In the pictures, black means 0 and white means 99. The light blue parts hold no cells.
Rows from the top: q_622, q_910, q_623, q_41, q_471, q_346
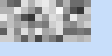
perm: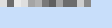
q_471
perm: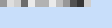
q_623

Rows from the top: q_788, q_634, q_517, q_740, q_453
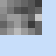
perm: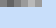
q_453
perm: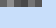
q_634
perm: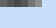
q_634
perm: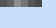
q_634
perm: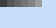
q_788
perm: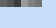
q_788
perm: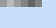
q_453

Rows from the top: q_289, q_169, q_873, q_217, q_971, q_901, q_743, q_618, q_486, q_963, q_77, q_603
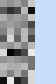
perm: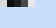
q_603
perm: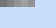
q_486
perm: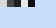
q_603
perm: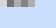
q_77
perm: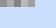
q_743

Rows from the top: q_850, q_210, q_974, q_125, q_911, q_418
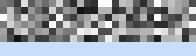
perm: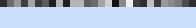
q_210
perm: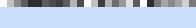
q_125
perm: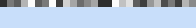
q_974
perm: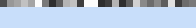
q_850
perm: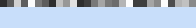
q_974
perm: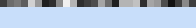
q_418

